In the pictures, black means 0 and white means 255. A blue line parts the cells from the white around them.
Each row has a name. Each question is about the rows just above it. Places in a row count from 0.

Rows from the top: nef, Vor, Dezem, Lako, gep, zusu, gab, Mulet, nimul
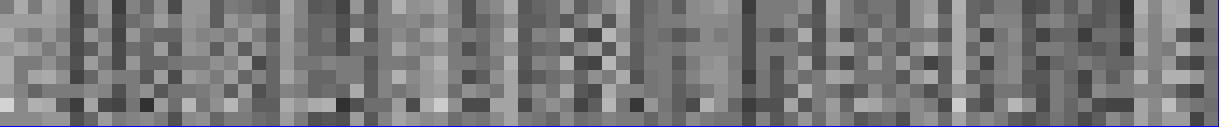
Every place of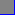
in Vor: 17 21 27 28 32 52 71 72 75 82
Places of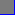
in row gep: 1 2 13 14 24 25 27 28 32 33 35 39 46 47 49 52 54 56 59 71 77
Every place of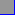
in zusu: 30 50 51 65 85
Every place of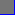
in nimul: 34 38 42 51 52 75 80 86

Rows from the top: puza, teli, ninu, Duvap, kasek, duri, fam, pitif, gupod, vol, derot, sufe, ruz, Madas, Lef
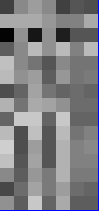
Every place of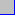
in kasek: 0
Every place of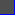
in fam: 0
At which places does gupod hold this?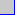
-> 1 2 4
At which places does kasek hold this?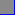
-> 1 4
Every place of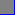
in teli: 4 5
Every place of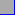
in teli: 0 1 2 6
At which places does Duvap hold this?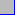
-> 2 4 6

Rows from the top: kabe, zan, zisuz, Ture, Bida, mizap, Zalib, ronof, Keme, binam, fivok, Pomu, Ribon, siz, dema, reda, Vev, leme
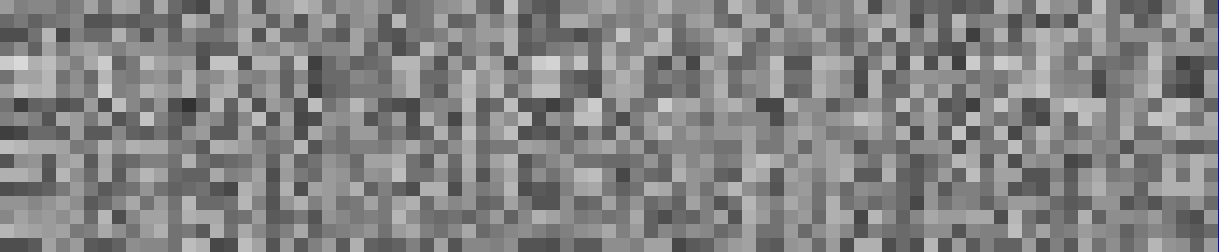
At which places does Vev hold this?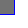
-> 9 12 16 27 31 39 54 55 63 65
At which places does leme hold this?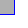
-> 14 25 61 62
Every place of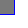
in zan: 1 4 16 30 38 43 69 73 75 79 86
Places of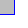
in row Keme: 18 37 41 42 61 69 77 83
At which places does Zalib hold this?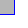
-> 3 33 35 55 72
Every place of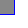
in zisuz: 13 16 33 45 53 57
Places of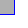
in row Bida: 2 18 19 34 45 59 63 77

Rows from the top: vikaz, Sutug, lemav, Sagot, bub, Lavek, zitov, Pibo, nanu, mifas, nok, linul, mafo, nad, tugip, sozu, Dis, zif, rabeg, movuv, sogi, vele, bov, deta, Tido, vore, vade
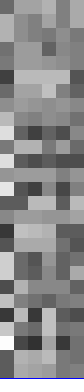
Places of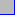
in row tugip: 2 3 5
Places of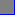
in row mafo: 4
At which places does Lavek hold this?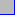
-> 1 2 3 4
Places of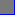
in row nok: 0 3
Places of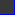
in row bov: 0 2
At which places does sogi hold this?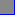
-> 2 3 4
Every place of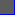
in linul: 1 3

